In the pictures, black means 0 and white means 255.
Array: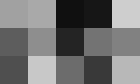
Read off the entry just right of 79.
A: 200
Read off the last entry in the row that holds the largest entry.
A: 206
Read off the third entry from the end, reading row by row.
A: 108
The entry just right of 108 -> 57
